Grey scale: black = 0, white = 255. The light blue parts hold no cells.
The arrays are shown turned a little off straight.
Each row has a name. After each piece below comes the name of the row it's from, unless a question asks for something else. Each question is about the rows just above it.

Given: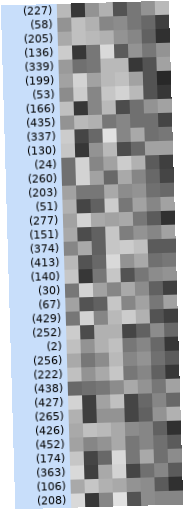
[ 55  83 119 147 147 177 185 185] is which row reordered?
(227)
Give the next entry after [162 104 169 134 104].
[69]
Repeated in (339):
[185]
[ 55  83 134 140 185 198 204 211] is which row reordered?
(53)
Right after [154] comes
[112]
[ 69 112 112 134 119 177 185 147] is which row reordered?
(435)
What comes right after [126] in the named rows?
[147]

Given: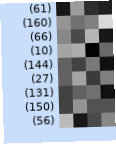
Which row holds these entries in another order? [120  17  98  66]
(144)
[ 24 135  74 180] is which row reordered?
(66)

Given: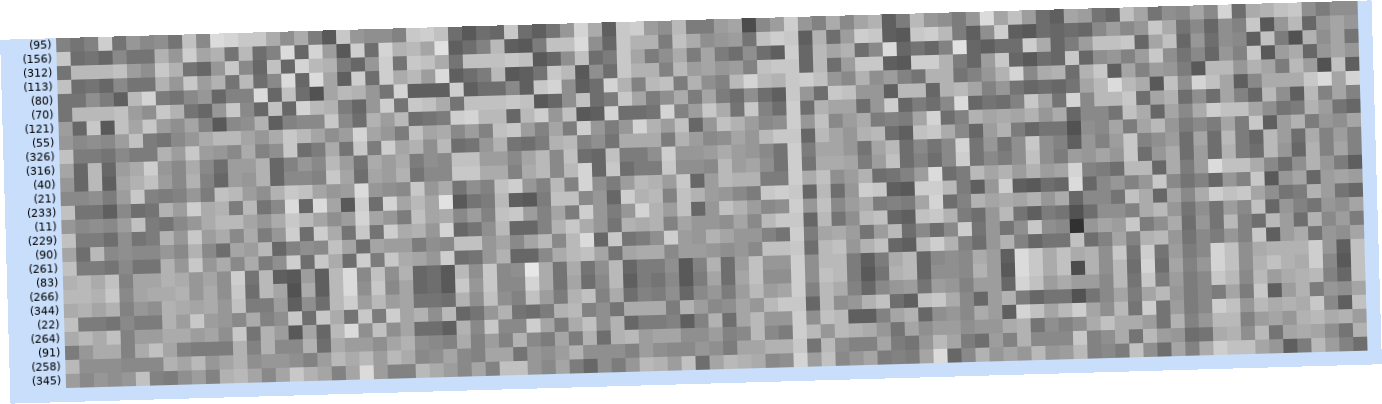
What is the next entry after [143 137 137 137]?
[178]
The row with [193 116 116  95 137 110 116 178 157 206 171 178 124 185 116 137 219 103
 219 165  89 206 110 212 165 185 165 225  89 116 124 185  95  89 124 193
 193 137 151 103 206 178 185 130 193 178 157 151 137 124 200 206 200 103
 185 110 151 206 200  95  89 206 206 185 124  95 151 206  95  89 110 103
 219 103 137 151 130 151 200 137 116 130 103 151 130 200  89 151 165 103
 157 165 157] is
(233)

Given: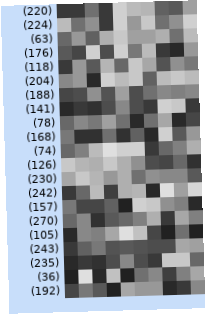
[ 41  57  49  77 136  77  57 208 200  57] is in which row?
(141)
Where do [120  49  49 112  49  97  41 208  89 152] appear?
(168)
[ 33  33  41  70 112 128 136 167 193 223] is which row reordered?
(105)
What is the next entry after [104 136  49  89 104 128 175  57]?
[167]

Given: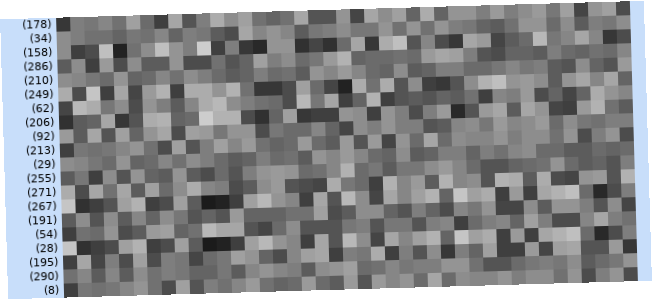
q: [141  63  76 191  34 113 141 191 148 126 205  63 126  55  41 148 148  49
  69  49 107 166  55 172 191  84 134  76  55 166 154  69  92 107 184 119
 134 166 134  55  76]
(158)
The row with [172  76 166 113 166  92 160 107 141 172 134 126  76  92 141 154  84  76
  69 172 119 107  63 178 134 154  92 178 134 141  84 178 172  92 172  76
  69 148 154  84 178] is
(271)

